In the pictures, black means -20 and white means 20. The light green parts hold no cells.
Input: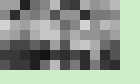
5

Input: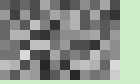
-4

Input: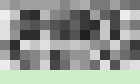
7

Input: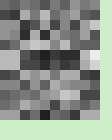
-3

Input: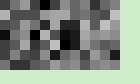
-10

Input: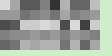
14

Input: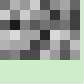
-2

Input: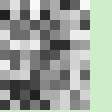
5

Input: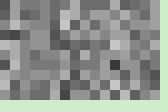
-7
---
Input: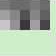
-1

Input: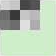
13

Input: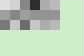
15

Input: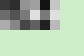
-11

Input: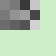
1

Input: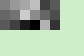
0
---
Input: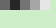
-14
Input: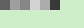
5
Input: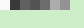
-11
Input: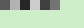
8
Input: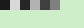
14
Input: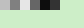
0
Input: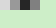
4
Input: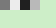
17
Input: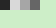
14
